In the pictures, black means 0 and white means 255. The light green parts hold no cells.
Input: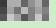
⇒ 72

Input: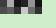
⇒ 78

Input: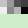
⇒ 239

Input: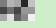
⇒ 69

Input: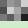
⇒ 77

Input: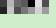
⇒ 34

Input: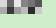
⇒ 171

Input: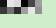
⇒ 58

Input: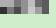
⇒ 49

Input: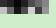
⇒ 193
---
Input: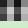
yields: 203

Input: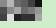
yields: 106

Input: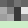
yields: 128

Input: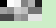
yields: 190

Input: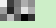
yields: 129

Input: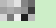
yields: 159

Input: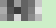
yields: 99

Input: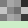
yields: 137

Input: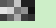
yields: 117
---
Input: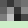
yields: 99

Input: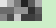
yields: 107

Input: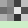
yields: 108

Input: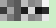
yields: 58

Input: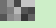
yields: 112

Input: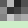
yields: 143

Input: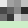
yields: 72

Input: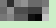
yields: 106
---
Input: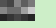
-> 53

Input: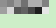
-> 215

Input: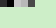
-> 2

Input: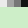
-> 164

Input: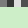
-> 54

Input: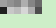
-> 199

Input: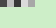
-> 192
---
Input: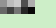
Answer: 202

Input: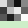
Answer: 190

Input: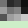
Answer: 115

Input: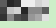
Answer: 137

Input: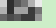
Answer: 162

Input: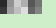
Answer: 175

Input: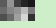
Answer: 148

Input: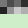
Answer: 76

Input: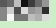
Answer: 149
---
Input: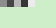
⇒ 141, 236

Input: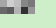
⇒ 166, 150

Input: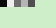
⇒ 9, 79

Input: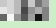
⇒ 200, 130

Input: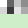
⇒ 254, 170

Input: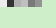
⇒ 237, 147

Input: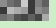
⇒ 140, 170
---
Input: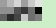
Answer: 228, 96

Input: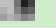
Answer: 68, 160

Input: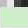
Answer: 39, 191

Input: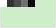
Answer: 8, 251

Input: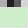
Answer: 213, 175

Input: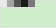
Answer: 120, 232
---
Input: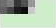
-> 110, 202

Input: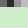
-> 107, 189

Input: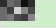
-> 47, 133

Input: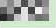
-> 179, 123

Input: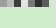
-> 158, 93

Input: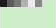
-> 27, 135

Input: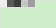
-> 238, 157

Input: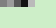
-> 128, 186

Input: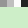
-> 149, 35

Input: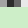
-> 163, 233
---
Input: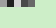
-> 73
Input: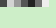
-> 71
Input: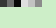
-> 53
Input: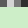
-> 91
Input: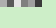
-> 89
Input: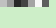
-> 68
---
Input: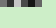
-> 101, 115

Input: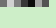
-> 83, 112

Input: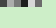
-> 107, 67

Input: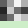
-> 175, 64

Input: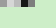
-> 125, 156

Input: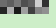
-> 49, 37

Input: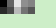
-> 131, 42

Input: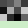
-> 58, 201

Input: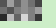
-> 68, 42

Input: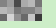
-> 118, 105
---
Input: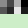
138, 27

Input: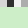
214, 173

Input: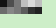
19, 34

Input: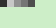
47, 77

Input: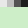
232, 29

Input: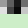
155, 198

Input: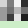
212, 31

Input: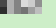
71, 190

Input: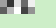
159, 147
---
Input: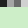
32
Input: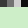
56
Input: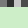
121
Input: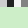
205
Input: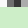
249
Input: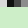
216
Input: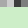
169
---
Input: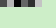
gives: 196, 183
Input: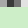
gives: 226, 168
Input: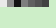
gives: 233, 141
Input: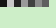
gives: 200, 154
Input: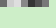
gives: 222, 207
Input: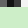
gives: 243, 100
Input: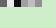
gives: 235, 190
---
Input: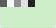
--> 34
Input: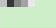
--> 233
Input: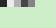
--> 132
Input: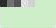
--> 209
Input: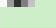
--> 195
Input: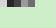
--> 110
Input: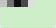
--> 222
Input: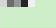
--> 241
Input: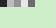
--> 107
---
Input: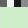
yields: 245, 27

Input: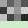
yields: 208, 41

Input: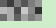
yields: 200, 48

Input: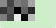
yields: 235, 0

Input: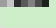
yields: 198, 31

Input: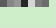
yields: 213, 38

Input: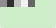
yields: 242, 47

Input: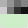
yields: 205, 18
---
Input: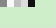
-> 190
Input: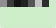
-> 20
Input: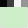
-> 244
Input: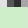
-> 47
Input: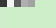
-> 93
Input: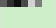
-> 14
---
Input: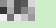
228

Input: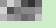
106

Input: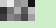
117

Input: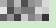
132

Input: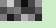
177

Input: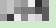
222

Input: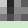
78

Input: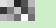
112
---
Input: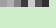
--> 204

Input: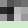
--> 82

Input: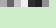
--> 47

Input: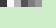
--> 84

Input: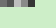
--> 190

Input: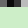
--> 11

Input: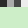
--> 172
